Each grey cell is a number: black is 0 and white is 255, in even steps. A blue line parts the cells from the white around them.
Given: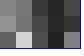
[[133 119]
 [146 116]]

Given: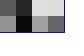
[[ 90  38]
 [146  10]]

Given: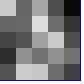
[[202 103]
 [102 105]]

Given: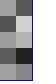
[[161  88]
 [ 83 208]]

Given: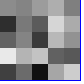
[[140 132]
 [ 46 121]]

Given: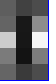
[[ 94  65]
 [100  24]]

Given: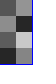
[[ 85 148]
 [141  38]]
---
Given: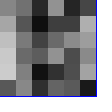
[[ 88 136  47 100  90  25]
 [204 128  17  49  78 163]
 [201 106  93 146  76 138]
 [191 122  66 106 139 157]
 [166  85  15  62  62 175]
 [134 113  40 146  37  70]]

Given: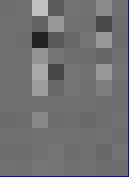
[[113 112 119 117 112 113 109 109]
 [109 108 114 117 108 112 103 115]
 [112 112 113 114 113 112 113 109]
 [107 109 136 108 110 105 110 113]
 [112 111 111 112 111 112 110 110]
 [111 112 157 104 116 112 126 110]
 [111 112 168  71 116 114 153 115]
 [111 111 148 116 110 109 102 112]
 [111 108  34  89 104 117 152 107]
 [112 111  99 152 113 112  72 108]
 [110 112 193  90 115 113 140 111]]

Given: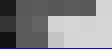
[[ 18  90  91 197 212 214 214]
 [ 54  91 101 211 214 211 214]
 [ 28  89  90  87  90  89 212]]

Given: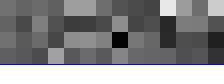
[[ 95  88  76 161  88 107  89 133 104 101 100  79  85  50]
 [113  90 107  71 141 144 129   4 119 103  42  78  75  32]
 [ 99  73 127  81  60  62  74 142  69  78  40 124 123  82]
 [113 100 107  96 158 158 110  83  75  68 232 156 110 204]]

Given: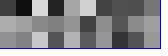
[[145 130 200  84 179  91 150  52  83 152]
 [173 161 137 128 148  66 142  86 139 159]
 [ 62  15 217  35 166 209  67  80  78 118]]

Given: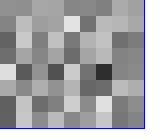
[[ 97 199 140 186 136 158 198 119 132]
 [ 96 196 109 128 206 139 224 123 141]
 [170 137 174 146 180 103 108 187 174]
 [222  90 147  81 203 114  46 133 138]
 [110 165 134 164 108 165 185 131 135]
 [ 99 201 127 192 121 179 194 112 124]
 [132 189 158 163 227 114 186 182 168]
 [145 143 167 165 134 136 128 171 161]]

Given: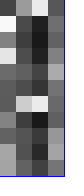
[[164  98  65 117]
 [166  81  41 164]
 [ 98  84  58 151]
 [131  62  25  96]
 [ 91 205 235 105]
 [ 92  77  53 115]
 [107  96  68 171]
 [229  77  33 129]
 [129  62  25  98]
 [249  74  32 111]
 [ 69 155 235  87]]
